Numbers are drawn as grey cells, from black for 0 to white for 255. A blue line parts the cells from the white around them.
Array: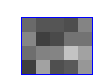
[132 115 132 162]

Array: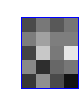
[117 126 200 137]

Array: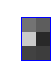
[ 93 202]

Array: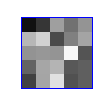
[148 128 148 166  65]

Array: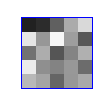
[217 158  85 143 184]

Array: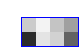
[160 210]

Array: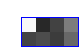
[124  60]

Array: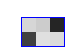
[ 37 224]
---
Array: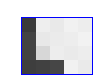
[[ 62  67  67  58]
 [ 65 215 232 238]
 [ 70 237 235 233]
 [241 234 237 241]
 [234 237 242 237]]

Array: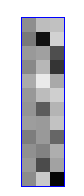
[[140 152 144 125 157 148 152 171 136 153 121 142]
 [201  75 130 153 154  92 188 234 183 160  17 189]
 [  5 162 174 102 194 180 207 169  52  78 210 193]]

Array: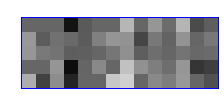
[[173 102 150 152 102]
 [ 65 102 121  92 102]
 [141 149 115 113 102]
 [ 36  13  94 105  19]
 [102 101  95  91  90]
 [102 137 102 128 102]
 [199 102 118 149 102]
 [208 193 144 146 182]
 [102 145  94  69 102]
 [137 126 110 120 150]
 [125 110 102  99 108]
 [152 150 116 147 181]
 [102  53 104 102  75]
 [ 80  62 107 120  94]]

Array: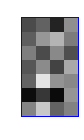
[[132  12  99  86 126  94  75]
 [200  55 228 139  75 151  98]
 [ 99  11 147  67 137 180  35]
 [130 149 136 169  79 124 143]]

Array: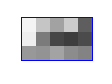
[[152 238 244]
 [147 123 197]
 [163  70 162]
 [140  61 204]
 [131  75  94]]

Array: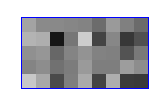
[[200 132 144 179 163]
 [168 141 150 174 138]
 [ 74 113 103  22 137]
 [126 124 132 118 134]
 [170 154 147 205 131]
 [ 67 126 130  68 108]
 [174 126 128 135 154]
 [ 59 157  83  55 128]
 [ 57 141 121  80 107]]
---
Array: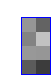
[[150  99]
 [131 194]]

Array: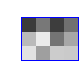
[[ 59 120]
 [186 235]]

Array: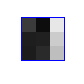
[[59 13]
 [30 32]]

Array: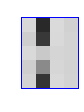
[[216  41]
 [206  56]]

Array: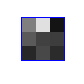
[[127 224]
 [ 90  65]]

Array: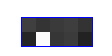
[[ 63  52]
 [ 37 251]]

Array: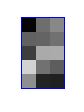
[[  5 110]
 [ 97 100]]

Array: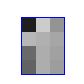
[[ 30 204]
 [183 176]]
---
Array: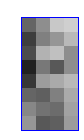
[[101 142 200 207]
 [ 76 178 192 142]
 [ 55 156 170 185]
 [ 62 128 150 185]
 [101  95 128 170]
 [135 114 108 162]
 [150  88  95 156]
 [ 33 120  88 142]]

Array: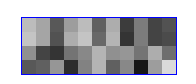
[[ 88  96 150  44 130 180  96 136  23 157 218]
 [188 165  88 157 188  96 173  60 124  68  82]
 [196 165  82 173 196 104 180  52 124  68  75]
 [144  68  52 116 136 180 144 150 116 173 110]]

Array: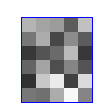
[[ 49 200 234  64 219]
 [119 112 172 248 133]
 [180 164 156  92 193]
 [ 56  84 106 187  56]
 [100 164  78 133  84]
 [119 172  71 140  92]]

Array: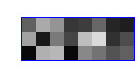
[[  9 176 183   9 136 115  83  96]
 [ 96 170 148  55  61 103  37  30]
 [162  24 122  69 190 218  49  77]]

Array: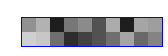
[[207 199 111  45  66  82 111 165 105 132]
 [145 178  30 119 139  82 172  30 165 158]]

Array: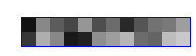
[[ 55 174 136  25  33 143 158 181 108 100 189 201]
 [ 19 136  92  70 150  78 108  41  85 114 121 158]]

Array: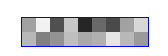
[[184 129 147 191 169 176 229 184 154]
 [162 242  80 199  38 105  74 162 215]]

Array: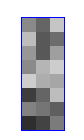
[[138 181 205]
 [138 101 197]
 [ 61 101 189]
 [205 173 166]
 [151  88 159]
 [ 46  67 123]
 [189  88 109]
 [130 117  95]]
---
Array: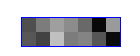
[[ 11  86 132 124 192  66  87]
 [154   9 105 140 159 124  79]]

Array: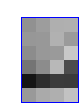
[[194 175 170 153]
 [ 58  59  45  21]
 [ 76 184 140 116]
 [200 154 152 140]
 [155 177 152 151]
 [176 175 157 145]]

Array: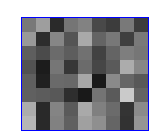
[[149  50 101 143 160  96 129  41 182]
 [139  52 107 128 169  90 132  41 172]
 [ 99 202  90 116  25  46  88  92  96]
 [ 88 102 138  25 167 104 106  32  95]
 [135 172  90  70 107  55 118  28  82]
 [118 126 100  66 113  93 107  75  94]
 [121  63 120 100 169  84 134  45 153]
 [ 60 121  60  73 130 117  42 158 120]]

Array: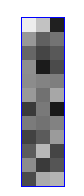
[[180 171  75]
 [ 85  58 140]
 [ 69 184  92]
 [155  91  66]
 [130 114 123]
 [ 25 121  58]
 [167 113 153]
 [126 131 140]
 [ 75  27 142]
 [ 88  69 102]
 [115  96 152]
 [ 32 194 237]]

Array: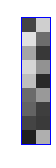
[[175  31]
 [ 58  68]
 [ 62  99]
 [153 107]
 [ 41 190]
 [146 214]
 [ 56 165]
 [109 225]
 [207  68]]

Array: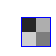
[[125 206]
 [174  39]]

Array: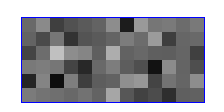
[[ 97  95  46  76  66  87 166  99 114 104 111 115 123]
 [141 101 115  68 151 143  98  93  62 126  14 132  37]
 [ 78 100 139  18  79  93 125 105  40  68 118 125 121]
 [ 64 101  94  95 104  98 173  95 133 141 192 109  68]
 [105 102  62 155 108 124 100  90  84  51 119  74  99]
 [121 108 122 118 153  28 141  99  90  81  63 138 105]]

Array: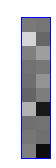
[[ 12 127]
 [111 118]
 [114 112]
 [ 24 178]
 [125 100]
 [147 110]
 [119 114]
 [158 128]
 [102 213]
 [117 121]]

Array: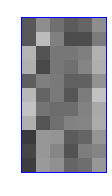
[[151 110 101 144 154  61]
 [132 125  82 134 151  69]
 [149 101  92 148 151  58]
 [171 132 130 111  84 175]
 [169 130 109 108 116 194]
 [194 124  86 122 100 184]
 [146  97  96 121 127  94]
 [175 132 112 119  72 176]
 [178 127 119 119  83 180]
 [123  77  76 128 188  87]
 [142 101  91 112 142  88]]
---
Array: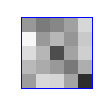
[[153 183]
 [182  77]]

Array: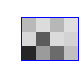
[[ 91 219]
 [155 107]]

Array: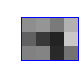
[[ 57  35]
 [132  41]]

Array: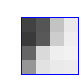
[[ 88 205]
 [218 239]]

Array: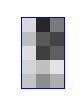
[[89 68]
 [63 95]]

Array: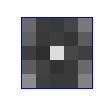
[[ 57  62]
 [ 46 221]]

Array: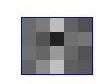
[[ 83  33]
 [102 153]]
